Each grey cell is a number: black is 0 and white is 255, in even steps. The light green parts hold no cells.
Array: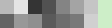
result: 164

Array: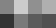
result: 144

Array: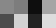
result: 14

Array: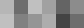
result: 100

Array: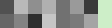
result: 154

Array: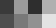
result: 46

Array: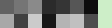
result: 86
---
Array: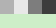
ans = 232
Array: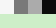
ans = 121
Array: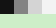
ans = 131
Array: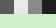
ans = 232
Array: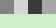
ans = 212
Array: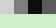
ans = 125
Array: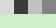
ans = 59
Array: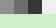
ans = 108
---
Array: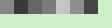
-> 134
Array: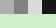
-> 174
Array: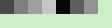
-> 73
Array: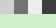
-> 207
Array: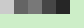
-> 203
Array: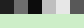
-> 31
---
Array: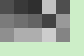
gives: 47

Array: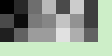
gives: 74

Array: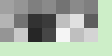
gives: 115

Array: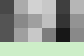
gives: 200

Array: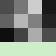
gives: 119

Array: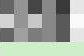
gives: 136
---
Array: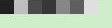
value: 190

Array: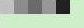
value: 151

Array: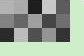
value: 188

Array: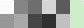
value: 213

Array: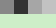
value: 166

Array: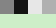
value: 176

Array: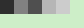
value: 182
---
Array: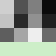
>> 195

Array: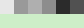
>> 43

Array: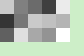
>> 235

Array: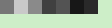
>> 83

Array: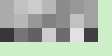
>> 140

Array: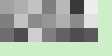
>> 184

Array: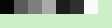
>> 28

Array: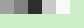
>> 249

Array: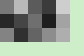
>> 206

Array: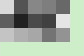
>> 104
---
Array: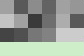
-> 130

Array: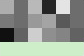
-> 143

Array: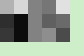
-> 130

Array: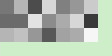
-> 162

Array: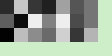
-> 208

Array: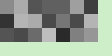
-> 42

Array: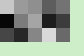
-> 134
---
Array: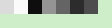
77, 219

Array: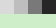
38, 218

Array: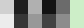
107, 236

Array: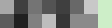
200, 92

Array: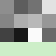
226, 65

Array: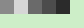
43, 137

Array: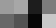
124, 104

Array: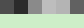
97, 77

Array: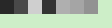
146, 40
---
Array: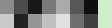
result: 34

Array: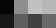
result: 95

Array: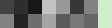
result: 35

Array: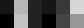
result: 194

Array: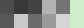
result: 201

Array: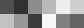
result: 152
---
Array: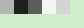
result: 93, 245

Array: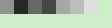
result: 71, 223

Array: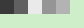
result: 234, 234

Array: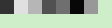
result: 81, 224

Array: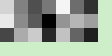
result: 1, 245

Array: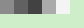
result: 66, 244

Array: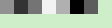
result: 242, 242

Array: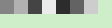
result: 235, 235

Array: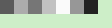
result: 193, 250
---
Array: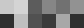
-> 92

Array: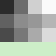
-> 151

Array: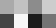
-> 140

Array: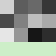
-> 190

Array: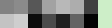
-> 87

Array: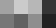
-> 183

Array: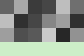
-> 70

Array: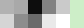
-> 13

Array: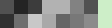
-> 60
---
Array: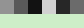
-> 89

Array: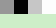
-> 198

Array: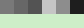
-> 103

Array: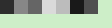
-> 79

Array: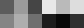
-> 47

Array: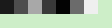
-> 57

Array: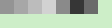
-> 138

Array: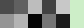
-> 66

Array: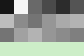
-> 74
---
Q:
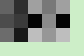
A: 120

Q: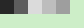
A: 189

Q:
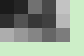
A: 73

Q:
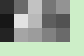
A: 118

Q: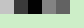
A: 131

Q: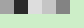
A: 197

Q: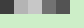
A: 114

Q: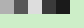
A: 58
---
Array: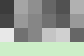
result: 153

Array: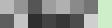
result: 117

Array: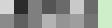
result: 106

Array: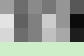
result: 11

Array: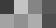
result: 89

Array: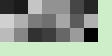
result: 176

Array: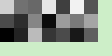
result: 165

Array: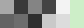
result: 243

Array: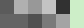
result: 49
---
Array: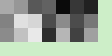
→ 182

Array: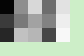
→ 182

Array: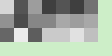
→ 202

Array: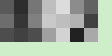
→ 211

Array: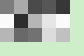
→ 114

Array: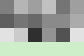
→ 147

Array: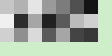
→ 166
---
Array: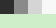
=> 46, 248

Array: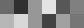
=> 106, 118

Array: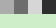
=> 172, 46

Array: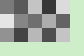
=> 122, 196

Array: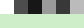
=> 255, 187

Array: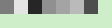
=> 124, 77

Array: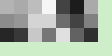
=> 179, 47
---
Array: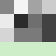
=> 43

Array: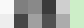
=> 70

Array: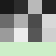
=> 175

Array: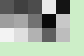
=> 167

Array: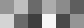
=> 106

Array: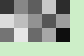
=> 189
